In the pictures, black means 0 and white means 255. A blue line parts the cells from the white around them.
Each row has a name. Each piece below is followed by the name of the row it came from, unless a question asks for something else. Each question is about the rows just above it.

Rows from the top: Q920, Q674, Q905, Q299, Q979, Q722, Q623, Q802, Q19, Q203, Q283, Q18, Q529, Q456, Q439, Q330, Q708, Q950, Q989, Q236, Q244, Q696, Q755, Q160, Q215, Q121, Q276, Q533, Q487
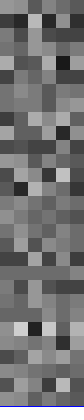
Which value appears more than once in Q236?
[108]
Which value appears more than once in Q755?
[102]
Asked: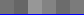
Q696
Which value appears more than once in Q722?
[67]
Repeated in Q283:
[67]
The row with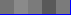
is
Q623
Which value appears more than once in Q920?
[89]

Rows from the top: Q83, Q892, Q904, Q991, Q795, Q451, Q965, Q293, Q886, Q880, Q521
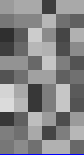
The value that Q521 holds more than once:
[177]
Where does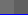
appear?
Q892
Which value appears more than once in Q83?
[169]
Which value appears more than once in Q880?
[126]
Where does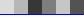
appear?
Q293
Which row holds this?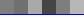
Q880
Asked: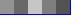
Q795

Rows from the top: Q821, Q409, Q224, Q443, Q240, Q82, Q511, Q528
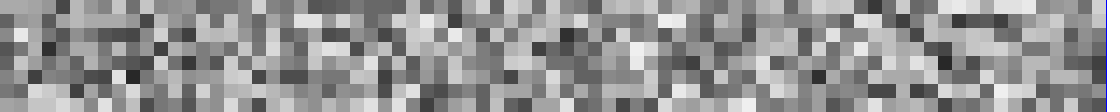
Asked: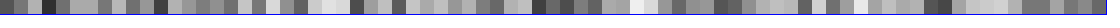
Q443
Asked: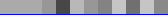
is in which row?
Q409

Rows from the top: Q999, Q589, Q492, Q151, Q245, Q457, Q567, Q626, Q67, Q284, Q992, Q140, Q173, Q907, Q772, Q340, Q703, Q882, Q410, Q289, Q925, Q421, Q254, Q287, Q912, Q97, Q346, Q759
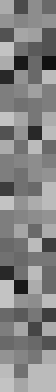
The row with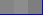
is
Q140
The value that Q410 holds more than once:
[119]
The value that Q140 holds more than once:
[126]
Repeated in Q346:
[187]
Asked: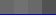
Q912

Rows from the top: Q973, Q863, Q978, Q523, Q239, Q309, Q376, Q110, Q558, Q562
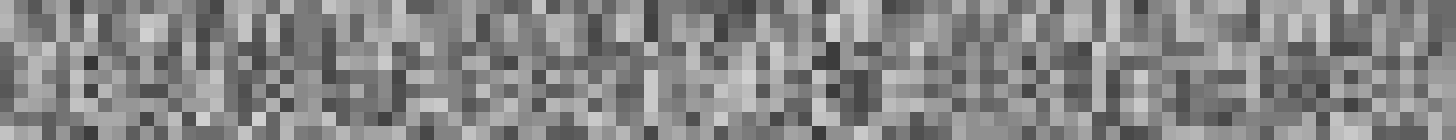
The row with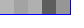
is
Q110
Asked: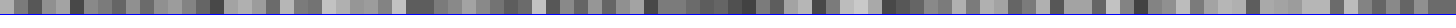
Q973

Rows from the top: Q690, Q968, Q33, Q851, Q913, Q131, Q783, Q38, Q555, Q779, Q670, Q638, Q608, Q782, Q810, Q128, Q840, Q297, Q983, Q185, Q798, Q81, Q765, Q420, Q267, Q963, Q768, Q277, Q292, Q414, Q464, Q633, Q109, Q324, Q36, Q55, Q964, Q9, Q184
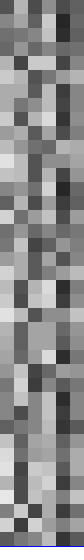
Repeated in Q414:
[134]
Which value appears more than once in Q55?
[194]

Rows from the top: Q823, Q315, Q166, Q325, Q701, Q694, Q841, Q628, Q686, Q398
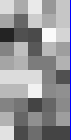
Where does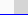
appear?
Q166
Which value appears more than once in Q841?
[185]
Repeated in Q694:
[220]
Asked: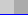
Q315

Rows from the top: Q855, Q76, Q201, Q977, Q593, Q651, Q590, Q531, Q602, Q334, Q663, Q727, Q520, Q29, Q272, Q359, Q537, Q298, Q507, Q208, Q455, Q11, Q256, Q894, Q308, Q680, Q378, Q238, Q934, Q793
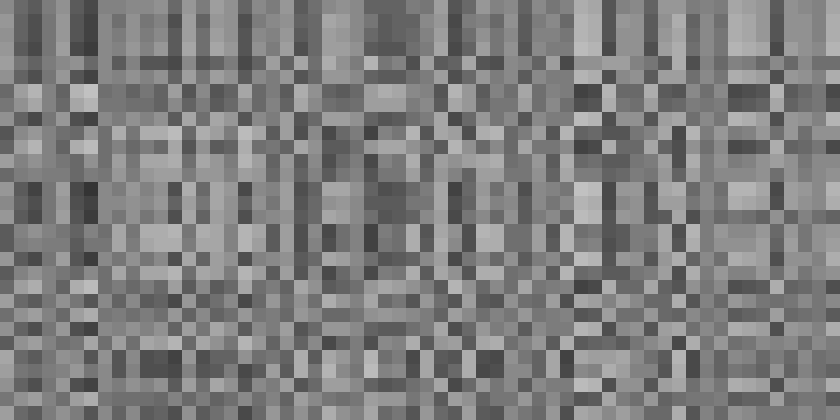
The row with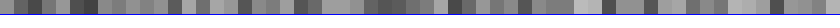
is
Q602
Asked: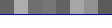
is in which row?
Q663

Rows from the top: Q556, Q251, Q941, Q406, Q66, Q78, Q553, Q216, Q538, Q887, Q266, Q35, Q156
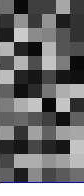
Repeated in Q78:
[22]
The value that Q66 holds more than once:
[77]
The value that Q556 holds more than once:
[63]
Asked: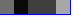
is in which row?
Q556
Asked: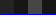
Q78

